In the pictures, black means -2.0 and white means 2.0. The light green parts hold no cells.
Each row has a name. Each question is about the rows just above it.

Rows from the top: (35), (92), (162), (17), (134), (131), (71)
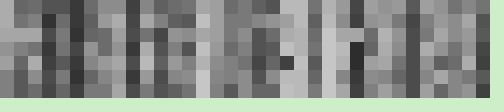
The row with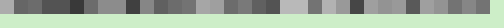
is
(35)
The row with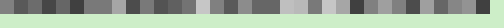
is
(71)

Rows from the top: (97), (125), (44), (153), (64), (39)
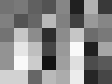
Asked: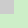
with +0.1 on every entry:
1.3
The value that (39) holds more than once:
1.3
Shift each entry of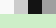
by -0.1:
1.8	1.1	-1.8	0.4
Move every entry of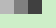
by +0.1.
1.0	0.1	-0.9
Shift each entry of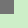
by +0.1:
-0.1

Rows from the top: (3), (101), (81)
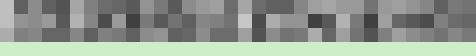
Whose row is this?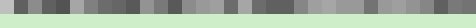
(3)

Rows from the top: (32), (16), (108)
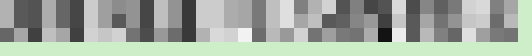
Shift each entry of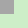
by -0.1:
0.5
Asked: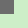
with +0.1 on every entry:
-0.2
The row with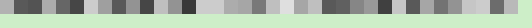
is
(16)
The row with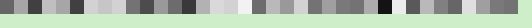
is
(108)
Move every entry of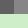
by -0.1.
-0.6	0.0

